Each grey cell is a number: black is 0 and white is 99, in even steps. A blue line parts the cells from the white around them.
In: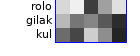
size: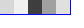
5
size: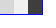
3
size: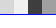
4
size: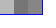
3
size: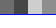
4
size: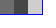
3
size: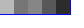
5

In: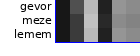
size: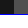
2
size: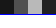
4
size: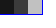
3
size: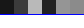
6
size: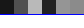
6

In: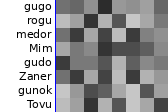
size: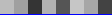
8
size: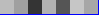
7
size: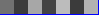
7
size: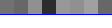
8
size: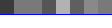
8

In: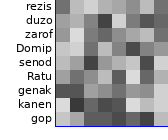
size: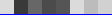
8
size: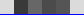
6
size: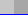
2

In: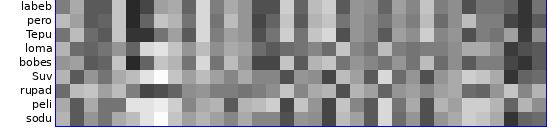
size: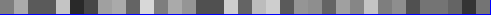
35
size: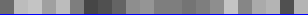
22
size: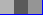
3
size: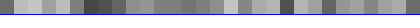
30
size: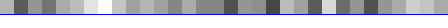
32
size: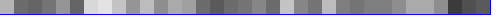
35
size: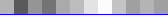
12

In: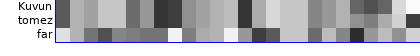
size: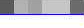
6
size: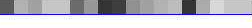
18
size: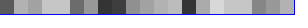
21
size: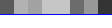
8
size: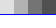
4

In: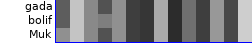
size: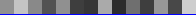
14
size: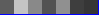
7
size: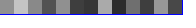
13
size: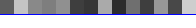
14
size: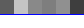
6
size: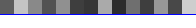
14
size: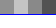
4

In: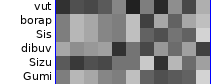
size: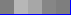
5
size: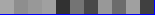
11
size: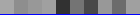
10
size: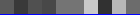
10
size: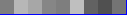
9

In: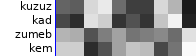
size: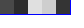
5
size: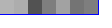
7
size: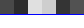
6
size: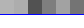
6
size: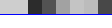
8
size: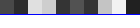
10
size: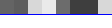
8

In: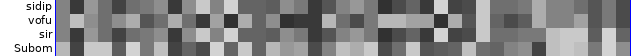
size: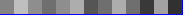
13
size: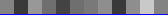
12
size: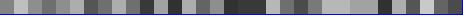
33
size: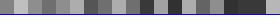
20
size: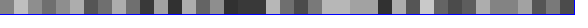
41
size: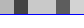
6

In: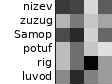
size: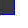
1
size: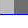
2
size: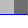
2
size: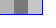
3
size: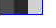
3

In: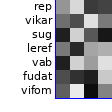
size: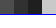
4
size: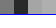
4
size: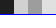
4

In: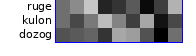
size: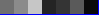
7
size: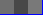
3
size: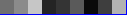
9
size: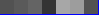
7

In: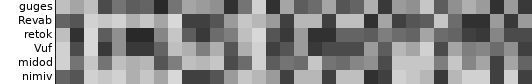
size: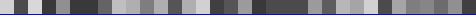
34
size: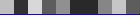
10
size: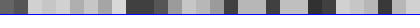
30
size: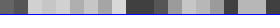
20
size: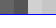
4
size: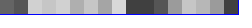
17
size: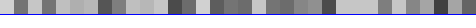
34

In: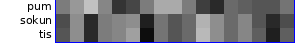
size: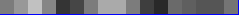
17
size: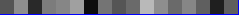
17
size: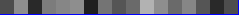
17
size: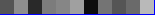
11
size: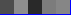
5
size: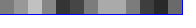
13

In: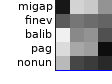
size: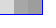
3
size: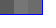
3
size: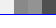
4
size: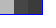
3

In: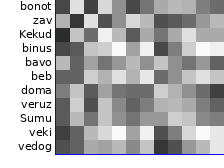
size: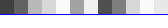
12
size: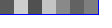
7
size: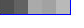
5

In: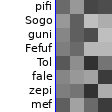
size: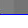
2
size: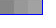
3
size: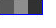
3
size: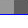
2

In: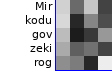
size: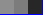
3
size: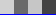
4
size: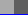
2
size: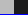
2
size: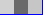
3

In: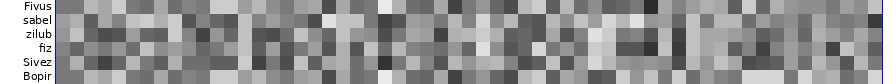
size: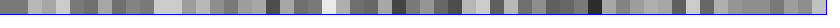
59
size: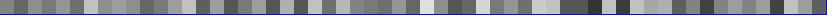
59
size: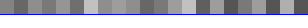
22
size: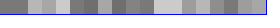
19
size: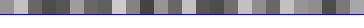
26
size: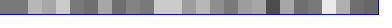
27
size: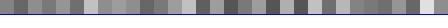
32

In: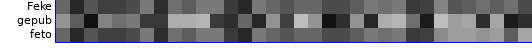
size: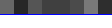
8
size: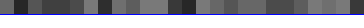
26
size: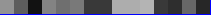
15
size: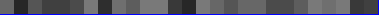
27

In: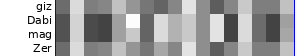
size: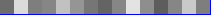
15
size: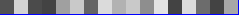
17
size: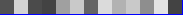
13
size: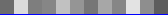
12
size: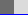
2

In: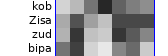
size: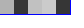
5
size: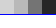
4
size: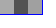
3

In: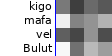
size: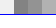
4
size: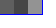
3
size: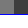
2

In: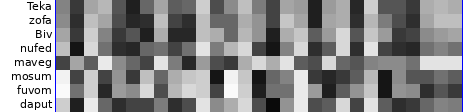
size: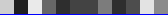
12
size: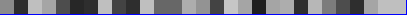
29
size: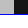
2
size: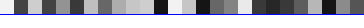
26
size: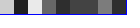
9
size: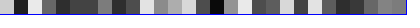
29

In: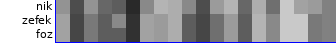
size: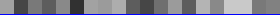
20
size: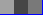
3
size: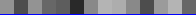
14
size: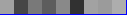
9
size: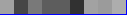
9

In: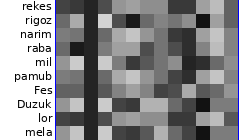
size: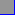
1
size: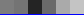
6

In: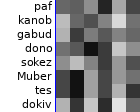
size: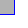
1
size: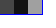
3
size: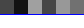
6

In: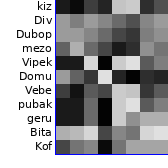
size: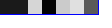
7
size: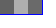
3
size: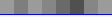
8
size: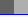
2
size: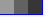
3
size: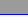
2

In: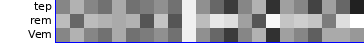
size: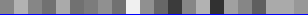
22
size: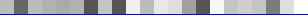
22
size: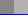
2
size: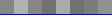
8

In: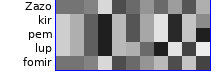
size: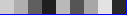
9
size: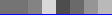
8
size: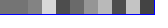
11
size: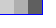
3

